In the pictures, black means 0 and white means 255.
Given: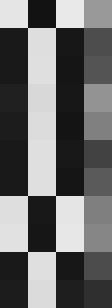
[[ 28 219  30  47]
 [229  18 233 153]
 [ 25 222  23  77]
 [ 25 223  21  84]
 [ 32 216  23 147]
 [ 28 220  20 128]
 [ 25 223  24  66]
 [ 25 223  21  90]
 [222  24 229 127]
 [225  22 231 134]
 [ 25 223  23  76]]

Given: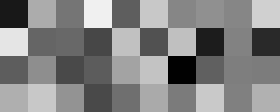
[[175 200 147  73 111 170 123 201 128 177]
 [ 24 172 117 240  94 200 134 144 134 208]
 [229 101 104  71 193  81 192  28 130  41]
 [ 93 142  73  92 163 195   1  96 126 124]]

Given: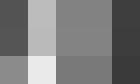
[[139 234 121 121  58]
 [ 83 188 130 130  62]
 [ 85 186 131 131  61]]

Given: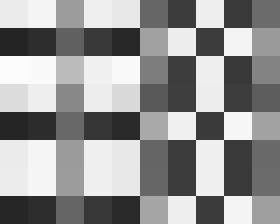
[[ 38  45 101  56  42 165 238  59 244 159]
 [235 244 156 239 232 102  60 238  58 107]
 [ 36  45  96  57  40 161 237  60 244 154]
 [252 249 187 240 249 125  61 238  57 131]
 [220 238 136 237 217  89  62 237  61  93]
 [ 37  44 104  54  42 169 240  58 246 162]
 [235 245 155 239 232 101  60 239  58 105]
 [236 245 156 239 232 102  60 239  58 107]]

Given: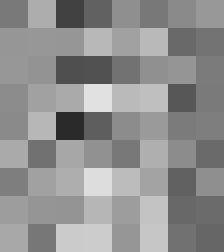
[[168 119 203 204 150 198 113 102]
 [121 173  65  97 143 120 138 152]
 [150 151 150 184 161 185 105 115]
 [151 147  79  81 114 144 149 123]
 [140 161 170 225 186 191  87 122]
 [138 183  42  94 140 154 123 126]
 [170 113 167 145 120 175 140 106]
 [126 161 174 221 188 163  97 143]
 [157 149 148 182 157 195 104 107]]

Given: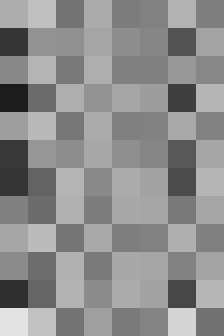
[[227 193 115 159 122 131 213 113]
 [173 191 115 171 124 129 178 127]
 [ 53 146 144 165 142 134  83 163]
 [136 180 121 174 128 128 152 135]
 [ 28 107 174 146 166 157  63 181]
 [158 185 118 171 128 129 169 130]
 [ 56 150 141 168 143 133  88 166]
 [ 53  99 180 137 171 162  75 181]
 [128 108 176 125 168 165 120 166]
 [166 187 117 169 126 129 175 128]
 [139 109 176 122 168 166 129 163]
 [ 47 101 179 139 171 162  71 183]]
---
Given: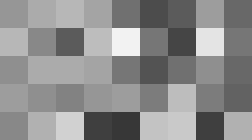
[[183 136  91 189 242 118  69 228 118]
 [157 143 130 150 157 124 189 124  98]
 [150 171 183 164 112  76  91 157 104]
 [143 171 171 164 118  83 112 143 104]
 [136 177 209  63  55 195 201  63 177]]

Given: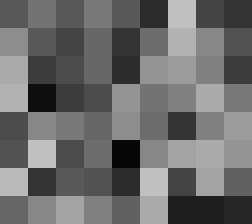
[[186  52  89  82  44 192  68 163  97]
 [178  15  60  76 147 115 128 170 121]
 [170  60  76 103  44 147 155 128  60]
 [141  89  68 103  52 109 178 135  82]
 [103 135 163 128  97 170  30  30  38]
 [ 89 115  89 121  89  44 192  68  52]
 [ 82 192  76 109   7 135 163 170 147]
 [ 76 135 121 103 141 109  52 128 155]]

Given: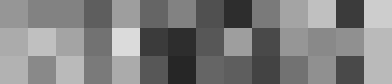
[[178 137 186 122 171  87  38 101  94  67 114 144  73 186]
 [171 192 164 114 219  59  45  87 158  73 150 137 144 186]
 [150 130 130  94 158 101 130  80  45 122 164 192  59 205]]

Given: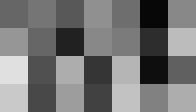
[[224  80 173  53 181  14  96]
 [201  72 157  65 194 129 173]
 [150 102  33 136 123  45 188]
 [102 117  88 144 110   7 136]]

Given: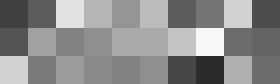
[[210 123 155 137 130 143  71  43 175 108]
 [ 84 161 130 143 169 169 196 247 108 100]
 [ 65  92 226 182 149 188  92 116 210  77]]

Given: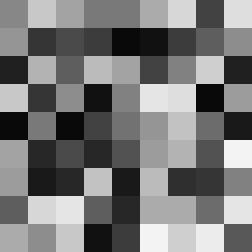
[[200  53 141  17 129 229 222   9 156]
 [171 141 200  17  60 243 207 236  88]
 [163  39  74  39  82 156 179  82 243]
 [156  25  39 194  25 187  47  53 129]
 [149  53  74  60   9  17  60  94 141]
 [135 200 163 121 121 171 215  66 222]
 [ 94 215 229  94  39 171 171 108 229]
 [ 32 179  94 187 163  66 129 207  32]
 [  9 121   9  66 114 149 194 108  25]]
